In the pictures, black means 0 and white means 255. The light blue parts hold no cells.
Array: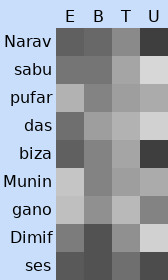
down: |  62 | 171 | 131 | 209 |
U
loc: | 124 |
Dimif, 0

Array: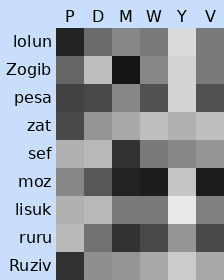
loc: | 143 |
Ruziv, 1
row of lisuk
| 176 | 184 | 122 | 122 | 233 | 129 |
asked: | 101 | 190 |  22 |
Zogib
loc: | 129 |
lisuk, 5
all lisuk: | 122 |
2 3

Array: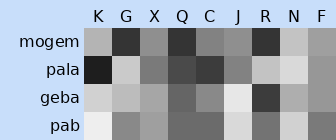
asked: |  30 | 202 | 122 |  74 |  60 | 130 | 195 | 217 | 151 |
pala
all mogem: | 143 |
2 5
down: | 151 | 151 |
F
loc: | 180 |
mogem, 0
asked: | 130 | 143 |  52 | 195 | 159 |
mogem

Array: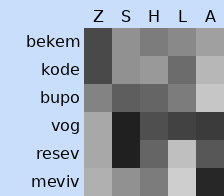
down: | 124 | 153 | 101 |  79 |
H
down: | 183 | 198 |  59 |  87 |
A
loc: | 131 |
bupo, 0

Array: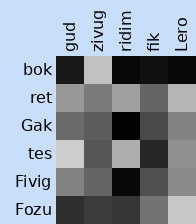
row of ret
| 152 | 123 | 160 | 101 | 181 |
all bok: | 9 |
2 4
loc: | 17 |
bok, 3
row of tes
| 205 |  86 | 174 |  39 | 144 |
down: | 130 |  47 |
gud
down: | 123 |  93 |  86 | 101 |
zivug

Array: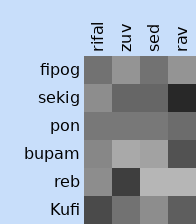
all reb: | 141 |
0
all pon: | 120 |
0 1 2
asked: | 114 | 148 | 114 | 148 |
fipog
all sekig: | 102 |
1 2
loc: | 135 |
bupam, 0
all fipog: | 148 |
1 3
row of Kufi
|  74 | 114 | 141 |  94 |

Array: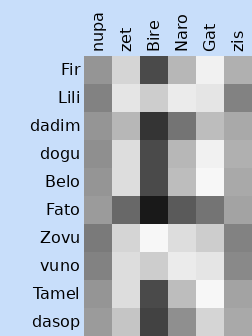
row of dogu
| 143 | 221 |  74 | 183 | 241 | 176 |
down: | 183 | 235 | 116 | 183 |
Naro
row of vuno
| 130 | 221 | 205 | 235 | 229 | 137 |
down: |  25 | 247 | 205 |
Bire
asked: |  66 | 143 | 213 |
dasop

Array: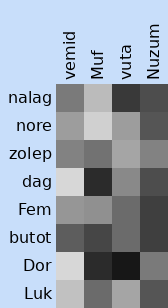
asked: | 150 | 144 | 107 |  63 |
Fem
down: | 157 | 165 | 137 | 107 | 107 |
vuta
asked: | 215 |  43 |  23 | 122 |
Dor
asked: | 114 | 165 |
zolep
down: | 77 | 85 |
Nuzum

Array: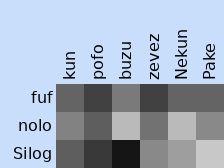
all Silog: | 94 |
0
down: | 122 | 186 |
buzu
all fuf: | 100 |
0 4 5
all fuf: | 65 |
1 3
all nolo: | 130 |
0
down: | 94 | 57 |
pofo

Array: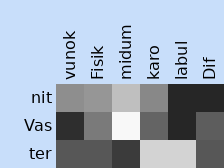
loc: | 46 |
Vas, 0
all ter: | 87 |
0 1 5
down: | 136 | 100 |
karo
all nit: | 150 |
1

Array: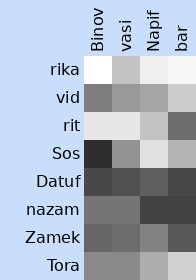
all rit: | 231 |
0 1
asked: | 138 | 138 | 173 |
Tora
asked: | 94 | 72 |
Datuf
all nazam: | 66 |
2 3
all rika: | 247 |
3

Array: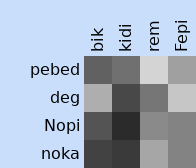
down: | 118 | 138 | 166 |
rem
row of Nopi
|  84 |  43 | 138 | 131 |
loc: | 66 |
noka, 0
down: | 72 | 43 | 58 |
kidi
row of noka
|  66 |  58 | 166 | 131 |
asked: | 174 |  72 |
deg

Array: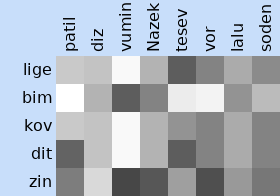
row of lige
| 201 | 195 | 249 | 179 |  93 | 131 | 171 | 139 |
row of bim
| 255 | 179 |  93 | 131 | 236 | 243 | 147 | 187 |
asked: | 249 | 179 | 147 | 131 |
kov
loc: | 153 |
zin, 6
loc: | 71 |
zin, 2
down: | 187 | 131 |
soden

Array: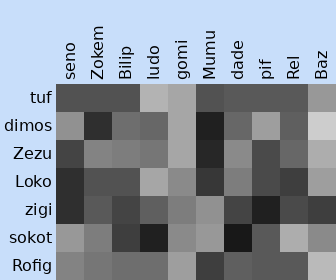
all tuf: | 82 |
0 1 2 5
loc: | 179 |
tuf, 3
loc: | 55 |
Loko, 5
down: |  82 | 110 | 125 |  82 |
Bilip
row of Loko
|  47 |  82 |  82 | 166 | 138 |  55 | 125 |  74 |  62 | 158 |

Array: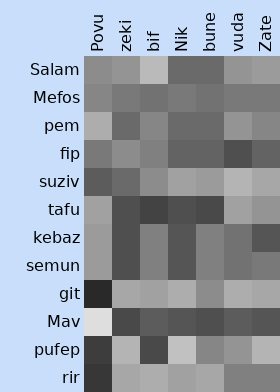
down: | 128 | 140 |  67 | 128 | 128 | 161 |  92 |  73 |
bif
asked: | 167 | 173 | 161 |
rir
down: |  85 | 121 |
Zate

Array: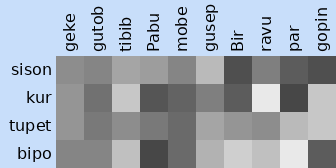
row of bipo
| 133 | 133 | 192 |  71 | 106 | 178 | 207 | 192 | 233 |  92 |
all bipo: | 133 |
0 1
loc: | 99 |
kur, 4
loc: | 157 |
sison, 3

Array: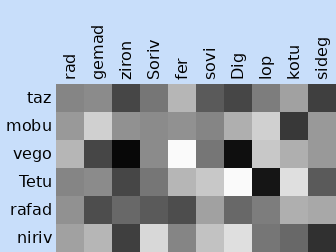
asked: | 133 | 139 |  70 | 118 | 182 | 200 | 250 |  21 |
Tetu
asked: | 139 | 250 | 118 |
vego
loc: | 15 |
vego, 6

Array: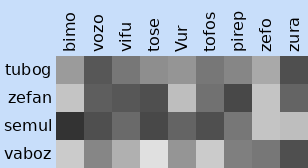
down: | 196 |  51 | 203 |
bimo
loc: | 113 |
zefan, 5
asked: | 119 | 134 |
tubog
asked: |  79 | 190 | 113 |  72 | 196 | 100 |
zefan
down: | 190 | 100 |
Vur
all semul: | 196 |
7

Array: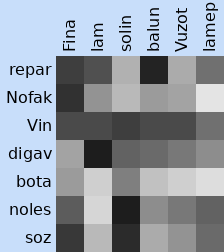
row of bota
| 155 | 207 | 127 | 193 | 207 | 221 |
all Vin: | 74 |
0 1 3 4

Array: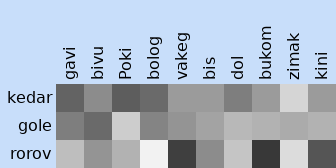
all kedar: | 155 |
4 5 7 9
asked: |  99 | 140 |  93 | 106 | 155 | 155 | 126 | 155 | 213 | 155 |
kedar
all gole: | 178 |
7 9
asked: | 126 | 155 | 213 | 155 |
kedar
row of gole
| 126 | 106 | 205 | 132 | 148 | 163 | 184 | 178 | 171 | 178 |
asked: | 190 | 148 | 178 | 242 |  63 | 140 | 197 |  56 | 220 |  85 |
rorov

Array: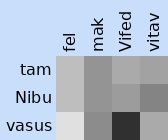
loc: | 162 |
tam, 3
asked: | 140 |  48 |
vasus
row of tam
| 190 | 148 | 170 | 162 |
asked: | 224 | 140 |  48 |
vasus
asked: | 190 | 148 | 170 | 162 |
tam
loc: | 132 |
Nibu, 3

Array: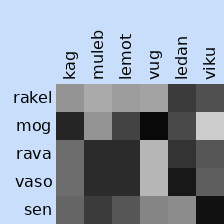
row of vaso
| 109 |  43 |  43 | 182 |  24 |  94 |
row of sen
| 101 |  59 |  86 | 133 | 140 |  17 |
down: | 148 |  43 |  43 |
muleb
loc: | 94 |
vaso, 5

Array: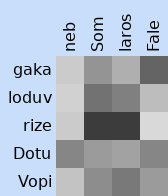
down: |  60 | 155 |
Som
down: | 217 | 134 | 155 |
Fale
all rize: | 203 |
0
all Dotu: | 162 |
2
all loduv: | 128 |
2
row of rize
| 203 |  60 |  60 | 217 |

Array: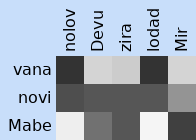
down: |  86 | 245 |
lodad
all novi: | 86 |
1 2 3
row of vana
|  51 | 212 | 204 |  51 | 212 |
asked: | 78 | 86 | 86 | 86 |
novi
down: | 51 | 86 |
lodad
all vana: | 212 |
1 4

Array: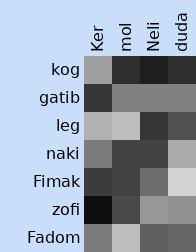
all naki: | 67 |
1 2
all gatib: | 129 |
1 2 3
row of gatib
|  54 | 129 | 129 | 129 |
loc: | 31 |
kog, 2
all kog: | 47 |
1 3

